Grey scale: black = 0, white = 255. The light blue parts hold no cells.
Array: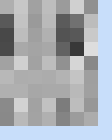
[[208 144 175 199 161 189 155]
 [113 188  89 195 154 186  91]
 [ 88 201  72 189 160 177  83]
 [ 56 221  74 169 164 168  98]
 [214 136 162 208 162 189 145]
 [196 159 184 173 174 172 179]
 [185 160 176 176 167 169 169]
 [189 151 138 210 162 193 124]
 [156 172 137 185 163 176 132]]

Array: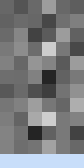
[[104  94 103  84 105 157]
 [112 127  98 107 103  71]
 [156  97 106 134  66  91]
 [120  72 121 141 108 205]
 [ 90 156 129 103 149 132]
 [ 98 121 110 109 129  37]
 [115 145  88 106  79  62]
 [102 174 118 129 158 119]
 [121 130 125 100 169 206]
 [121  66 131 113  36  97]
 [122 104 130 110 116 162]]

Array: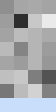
[[169 164 143 166]
 [200 234 157  46]
 [181 170 163 188]
 [181 156 186 132]
 [181 151 165 156]
 [126  83 191 199]
 [210 129 119 187]]

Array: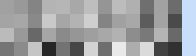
[[162 108 161 153 132 180 182 168 190 149 188 176 111]
 [163  74 164 167 137 201 166 179 207 132 161 168  92]
 [180 105 187 153 104 166 138 150 159 168 178 141 121]
 [ 65  49 117 139 197  38 115  70 211 110 233 173 218]]

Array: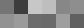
[[135 142 117  61 199 190]
 [158  96 146 155 108 106]]

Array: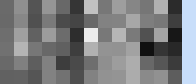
[[177  43 106 143  84 149 104  53 193 119 158 134 118]
 [120  62 105 135  80 122  75  69 105 130 131 167 126]
 [164  23 110 160  97 156 108  45 236 120 182 122  81]
 [ 53  40 113 180 119 104  96  62 177 147 146 162  16]
 [ 86  59 105 128  94 129  61  74 110 143 157 173 104]
 [145  93  97  98  85 130 114  78 130 146 148 172 138]]
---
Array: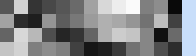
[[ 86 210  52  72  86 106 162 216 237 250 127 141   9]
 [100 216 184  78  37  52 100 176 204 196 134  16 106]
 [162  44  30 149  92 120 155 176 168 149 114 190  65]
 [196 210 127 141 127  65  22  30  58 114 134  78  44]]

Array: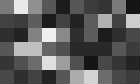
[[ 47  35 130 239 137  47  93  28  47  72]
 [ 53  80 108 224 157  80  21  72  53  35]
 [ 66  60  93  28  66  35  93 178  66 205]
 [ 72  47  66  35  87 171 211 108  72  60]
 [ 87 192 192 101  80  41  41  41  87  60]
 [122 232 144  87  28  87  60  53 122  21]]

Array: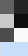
[[ 76 250]
 [ 98  36]
 [201  14]]

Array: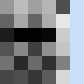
[[ 29   2   2   8 203]
 [ 71  78  55  92 215]
 [ 84 136  63 144 196]
 [100 167 100 173 231]
 [115  41 107  48 128]
 [152 188 159 181  78]]

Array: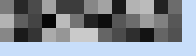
[[123  40  75 163  60  60 135 163  26 179 187  34 108]
 [135  26  52 171 150 202 202 101  75  46  19 101  81]
 [179  95  68   6 187 116  34  13  87 108 156 129  87]]

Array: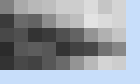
[[ 43  87  93  87  51  66  72 114 135]
 [ 51  72  66  87 106 148 184 212 205]
 [ 59 106  99 141 177 190 227 219 212]
 [ 72  80  51  59  80  99 148 177 197]
 [129 170 184 190 205 205 219 197 212]]

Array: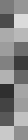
[[ 47 165]
 [ 67 157]
 [ 75 219]
 [ 88 193]
 [123 150]
 [129  59]
 [157 109]
 [171 185]
 [178 103]
 [201 143]]
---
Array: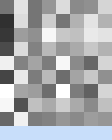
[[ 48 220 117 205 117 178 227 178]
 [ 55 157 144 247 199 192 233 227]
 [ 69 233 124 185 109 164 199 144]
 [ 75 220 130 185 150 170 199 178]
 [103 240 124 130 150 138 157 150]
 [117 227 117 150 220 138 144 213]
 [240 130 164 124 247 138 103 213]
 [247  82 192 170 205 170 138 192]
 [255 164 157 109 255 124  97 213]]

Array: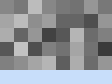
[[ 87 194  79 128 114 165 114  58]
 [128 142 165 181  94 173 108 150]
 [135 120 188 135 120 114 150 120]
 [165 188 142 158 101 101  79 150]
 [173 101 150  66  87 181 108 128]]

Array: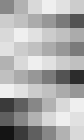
[[ 20  58  95 135 178 217]
 [ 58  95 135 178 217 239]
 [ 95 135 178 217 239 225]
 [135 178 217 239 225 204]
 [178 217 239 225 204 192]
 [192 171 151 122  83  44]
 [204 192 171 151 122  83]
 [217 239 225 204 192 171]
 [225 204 192 171 151 122]
 [239 225 204 192 171 151]]

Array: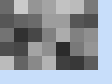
[[ 78  71 164 143  43 121 149]
 [ 86 100 107 157 157  86  78]
 [107 202 149 164 194 187 121]
 [115  49  71 129 172 129 143]
 [187 100 137 179  63  56  92]]

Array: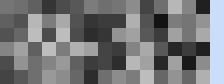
[[ 68  88 111 153 140 103  45 111 140 124 189 103 147 103 176]
 [ 76 147 111 132 153  96  60  68  45 183 161  39 161  25 140]
 [ 82 103 189  76 189  76  45  53 147 161  88  60 161 117 169]
 [ 96  82 183 124 169  82  53  60  60 176  82  19 124 117 147]
 [117 111  96  53  76  88 124 111 117 140  68 111 183 132  32]
 [132 161  96 189 124 176 161  68  60 132 169  88  39  60  32]]

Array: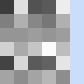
[[ 60 223  82  90 237]
 [ 67 216  90  98 229]
 [127 176 135 119 176]
 [149 149 157 149 157]
 [164 141 164 183 141]
 [209 170 197 251 189]]
